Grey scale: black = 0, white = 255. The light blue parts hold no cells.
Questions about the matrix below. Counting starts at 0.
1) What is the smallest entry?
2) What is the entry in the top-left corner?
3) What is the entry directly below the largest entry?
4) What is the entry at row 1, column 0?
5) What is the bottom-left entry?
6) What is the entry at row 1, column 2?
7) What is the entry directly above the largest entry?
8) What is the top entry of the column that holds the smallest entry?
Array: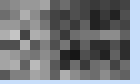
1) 22
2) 128
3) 79
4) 109
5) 88
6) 174
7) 152
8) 79

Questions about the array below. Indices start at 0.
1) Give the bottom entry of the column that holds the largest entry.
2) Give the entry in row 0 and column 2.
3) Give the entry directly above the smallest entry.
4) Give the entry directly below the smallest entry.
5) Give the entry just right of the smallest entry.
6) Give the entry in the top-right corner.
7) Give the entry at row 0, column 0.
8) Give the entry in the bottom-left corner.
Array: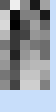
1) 67
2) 140
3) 13
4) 55
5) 79
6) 162
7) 89
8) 140

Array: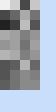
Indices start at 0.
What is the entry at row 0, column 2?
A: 72
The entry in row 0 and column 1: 208
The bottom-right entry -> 138
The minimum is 33
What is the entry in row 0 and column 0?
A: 240
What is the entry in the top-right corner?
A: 199
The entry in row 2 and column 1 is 62
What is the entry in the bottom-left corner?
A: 94
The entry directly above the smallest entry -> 72
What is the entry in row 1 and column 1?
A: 103

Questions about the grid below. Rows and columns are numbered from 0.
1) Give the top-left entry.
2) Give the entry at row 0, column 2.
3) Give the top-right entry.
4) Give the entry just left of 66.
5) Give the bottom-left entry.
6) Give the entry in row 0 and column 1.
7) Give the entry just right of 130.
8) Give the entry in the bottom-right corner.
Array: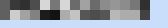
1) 96
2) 48
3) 48
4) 172
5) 96
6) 57
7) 28
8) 66

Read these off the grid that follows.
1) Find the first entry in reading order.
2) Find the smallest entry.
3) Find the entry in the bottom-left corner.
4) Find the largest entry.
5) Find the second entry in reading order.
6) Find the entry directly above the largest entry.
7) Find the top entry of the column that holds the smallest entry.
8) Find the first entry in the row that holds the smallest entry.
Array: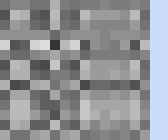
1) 115
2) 52
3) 166
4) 221
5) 133
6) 144
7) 176
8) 210

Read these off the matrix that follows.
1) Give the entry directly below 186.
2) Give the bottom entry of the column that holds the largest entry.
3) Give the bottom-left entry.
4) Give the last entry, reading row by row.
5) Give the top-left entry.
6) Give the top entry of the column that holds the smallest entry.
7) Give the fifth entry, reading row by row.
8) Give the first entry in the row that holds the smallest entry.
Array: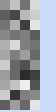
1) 63
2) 104
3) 93
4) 228
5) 148
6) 115
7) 93
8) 157

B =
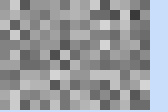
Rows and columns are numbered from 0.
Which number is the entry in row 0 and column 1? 203
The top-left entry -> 150
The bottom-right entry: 108
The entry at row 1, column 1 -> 180
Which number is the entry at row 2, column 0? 192
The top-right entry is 108
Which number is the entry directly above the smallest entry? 139
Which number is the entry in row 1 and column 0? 161
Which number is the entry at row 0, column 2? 87
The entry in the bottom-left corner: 150
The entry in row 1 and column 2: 150
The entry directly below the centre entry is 180
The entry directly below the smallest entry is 130
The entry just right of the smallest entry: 150
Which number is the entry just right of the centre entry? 150

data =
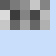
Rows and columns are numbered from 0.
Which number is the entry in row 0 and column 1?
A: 122
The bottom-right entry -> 176
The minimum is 59
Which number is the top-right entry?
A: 132

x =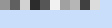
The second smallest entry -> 64
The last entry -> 220
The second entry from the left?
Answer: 96
